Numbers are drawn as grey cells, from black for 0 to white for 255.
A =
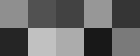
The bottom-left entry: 37
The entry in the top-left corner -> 143
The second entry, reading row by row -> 81
